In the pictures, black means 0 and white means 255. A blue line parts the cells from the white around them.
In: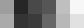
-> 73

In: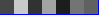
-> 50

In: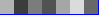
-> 124

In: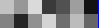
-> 218

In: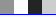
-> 36

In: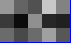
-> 81

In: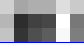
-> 174

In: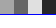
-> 224

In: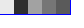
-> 162

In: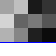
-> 25
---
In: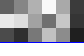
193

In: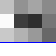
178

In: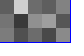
108

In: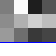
110

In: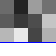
232

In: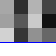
54
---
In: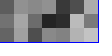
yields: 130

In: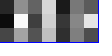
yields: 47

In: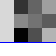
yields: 3

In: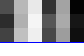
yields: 72

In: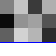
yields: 210

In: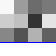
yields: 83

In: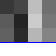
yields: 42

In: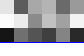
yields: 63

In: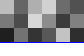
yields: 88

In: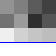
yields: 209
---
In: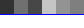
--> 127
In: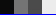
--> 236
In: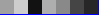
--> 39
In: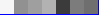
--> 111
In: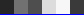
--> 58
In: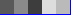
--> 186
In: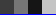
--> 196
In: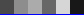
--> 24
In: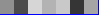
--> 165
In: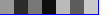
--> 201
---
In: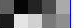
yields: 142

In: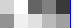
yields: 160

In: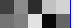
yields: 102

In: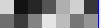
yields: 149

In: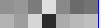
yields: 191

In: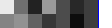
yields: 61
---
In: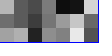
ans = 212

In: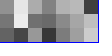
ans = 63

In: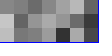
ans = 100

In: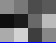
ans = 89

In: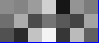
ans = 124

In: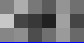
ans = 112

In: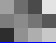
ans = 227
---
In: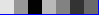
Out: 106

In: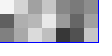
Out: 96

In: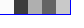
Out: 175

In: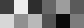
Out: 61

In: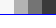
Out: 179

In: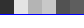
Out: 94
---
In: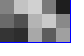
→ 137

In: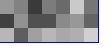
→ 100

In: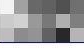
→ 127

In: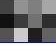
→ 46

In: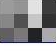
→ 48

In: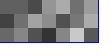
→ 171

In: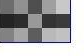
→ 59

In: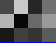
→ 154

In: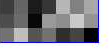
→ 147
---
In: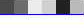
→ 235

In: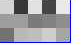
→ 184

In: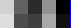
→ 77

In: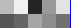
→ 101

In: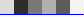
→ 120

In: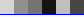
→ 116

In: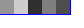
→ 205
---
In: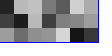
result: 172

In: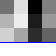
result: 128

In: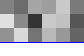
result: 122

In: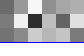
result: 175

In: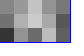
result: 120

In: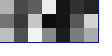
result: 35

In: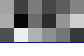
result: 131

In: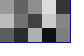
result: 52

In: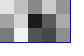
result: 149
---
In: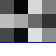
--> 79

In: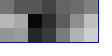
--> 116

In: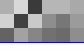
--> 175

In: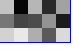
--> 195

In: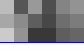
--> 188

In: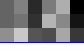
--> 100

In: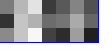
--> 124

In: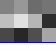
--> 130

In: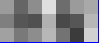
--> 155
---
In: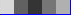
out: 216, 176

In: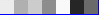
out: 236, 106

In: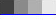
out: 64, 233

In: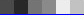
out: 74, 194

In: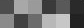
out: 77, 34

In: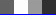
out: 98, 47

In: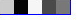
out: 203, 120
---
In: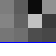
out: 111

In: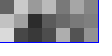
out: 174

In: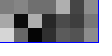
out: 91

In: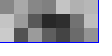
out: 68

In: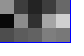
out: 98

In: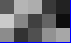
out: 80

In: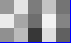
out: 55

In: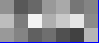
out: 80

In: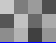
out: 179

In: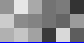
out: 58
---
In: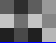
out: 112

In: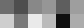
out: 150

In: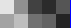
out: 65

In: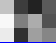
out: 127

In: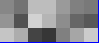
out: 141

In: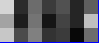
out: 67

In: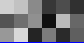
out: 15

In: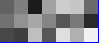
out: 86

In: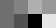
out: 130

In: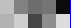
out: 109
